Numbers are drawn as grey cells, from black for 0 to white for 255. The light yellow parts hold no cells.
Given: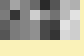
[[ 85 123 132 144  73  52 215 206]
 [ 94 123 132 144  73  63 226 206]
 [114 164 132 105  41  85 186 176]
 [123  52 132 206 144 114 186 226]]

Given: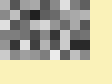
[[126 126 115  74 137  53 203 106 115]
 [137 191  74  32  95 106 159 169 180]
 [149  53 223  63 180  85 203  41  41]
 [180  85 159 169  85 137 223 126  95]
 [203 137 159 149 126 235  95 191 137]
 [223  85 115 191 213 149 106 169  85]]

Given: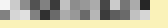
[[129 214 224 129  48 106 171 152 106 182  59  94 106 193 214]
 [244 203 141  82 129  59 193 141 152 171  71 203 118 171  38]]

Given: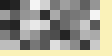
[[ 27  36 139 244 210 119 159 139  96 149]
 [ 45  36 210 232 210  67 107 139 201  87]
 [128  77 179 149  87  77  36 107 179 170]
 [159  96 149 159  45 170 107 119 128 244]
 [189 189  67 119  87 222 179 139  56 201]]

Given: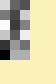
[[  3 175 175]
 [ 51 152 112]
 [121  71 207]
 [198  91 239]
 [217 101  82]
 [251  60 130]]

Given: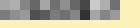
[[124 143 153  80  91 124 112 133  50 165 133 153]
 [165 174 133 103 165 112 143 103  70 202 174 112]]

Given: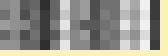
[[102 135  78 113  59  90 186 135 156  78 124 113 177 145 218  68]
 [113 145  78 113  59 102 198 135 156  78 124 113 186 156 229  59]
 [135 145  90 102  47 102 218 135 156  78 113 113 207 168 240  59]
 [145 145 102 102  47 124 229 135 135  90 113 124 218 168 240  59]
 [156 145 135 102  59 124 229 124  90  90 113 124 229 168 240  68]]
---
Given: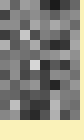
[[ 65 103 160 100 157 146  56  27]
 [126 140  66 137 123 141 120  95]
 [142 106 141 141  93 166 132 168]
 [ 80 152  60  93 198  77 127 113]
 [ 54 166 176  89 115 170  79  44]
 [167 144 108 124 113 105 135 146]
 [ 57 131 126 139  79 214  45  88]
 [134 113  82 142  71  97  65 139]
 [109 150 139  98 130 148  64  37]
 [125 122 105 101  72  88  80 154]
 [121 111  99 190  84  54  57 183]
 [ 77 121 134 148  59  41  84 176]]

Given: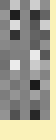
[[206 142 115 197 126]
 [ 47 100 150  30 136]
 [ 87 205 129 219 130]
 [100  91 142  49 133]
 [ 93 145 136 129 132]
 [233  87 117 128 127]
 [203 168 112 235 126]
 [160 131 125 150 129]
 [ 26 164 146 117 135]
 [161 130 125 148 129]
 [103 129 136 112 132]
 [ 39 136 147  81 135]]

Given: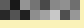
[[144 111  92  24 148 116  73 136]
 [ 79 151  40  83  32 142 162 200]]

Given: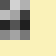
[[210 177  82]
 [164  60 188]
 [ 83  31  36]
 [163 120 136]]

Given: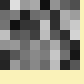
[[ 97  79  37 222 154 169  16 147]
 [174 157 110 126  29 109 118  44]
 [168 201 116  16  52  54 197  46]
 [ 43 211 191  84  93  63 188  88]
 [ 82  37 146 152 105 150 115 171]
 [113  22  41  86 119 137 125 198]
 [ 34  86  36 154 110 136 106 188]]

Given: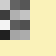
[[ 99  86 206]
 [176 195  61]
 [ 92  80 243]
 [165 172  32]]
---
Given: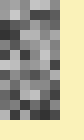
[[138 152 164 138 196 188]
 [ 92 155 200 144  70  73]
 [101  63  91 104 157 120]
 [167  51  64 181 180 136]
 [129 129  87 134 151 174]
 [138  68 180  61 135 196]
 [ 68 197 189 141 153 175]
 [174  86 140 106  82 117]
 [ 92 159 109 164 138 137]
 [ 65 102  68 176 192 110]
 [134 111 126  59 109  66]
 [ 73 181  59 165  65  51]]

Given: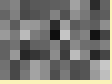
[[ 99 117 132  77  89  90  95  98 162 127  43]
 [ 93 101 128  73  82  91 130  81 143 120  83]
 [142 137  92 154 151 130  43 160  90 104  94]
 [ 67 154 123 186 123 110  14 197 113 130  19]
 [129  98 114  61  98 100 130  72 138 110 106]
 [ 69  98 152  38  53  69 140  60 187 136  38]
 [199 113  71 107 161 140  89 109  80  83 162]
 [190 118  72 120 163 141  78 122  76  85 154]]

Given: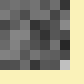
[[ 53 106 114 106 115  86 110]
 [109 123 102  78 116 118  70]
 [137  71  94 119  51  68  84]
 [ 74  97 133 131  75  51  86]
 [ 39 106 130 102  81  66 114]
 [ 74 129 124  88 116  98  94]
 [192  78  80 107  55  87  84]]

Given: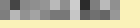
[[144 130  69 137 143 149 185 143 205  43 126 186]
 [151 126 183 146 163 136 120 120 198  94 112 102]]

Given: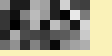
[[ 63 157  29  28 174 162  32 209  69]
 [122  52  15 132 187 155  31   3 233]
 [214  54   0  64 180  14 191 129  19]
 [201  31 173  75  69  58  87  91 120]
 [174 107 145  44 131  67   8 139 162]]

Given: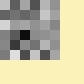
[[146 193  94 165  82 181]
 [161  99 114 102 117 198]
 [134 211 156 165 146 162]
 [153 129  90  13 140 145]
 [144 135  56 139 114 181]
 [165 123 222  76 196  81]]
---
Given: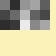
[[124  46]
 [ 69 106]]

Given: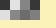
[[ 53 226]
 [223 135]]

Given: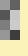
[[156  97]
 [ 85 199]]

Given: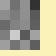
[[162 113]
 [140 124]]

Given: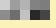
[[207 157]
 [140 110]]

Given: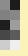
[[140  28]
 [129 135]]

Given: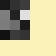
[[ 24  49]
 [126  34]]
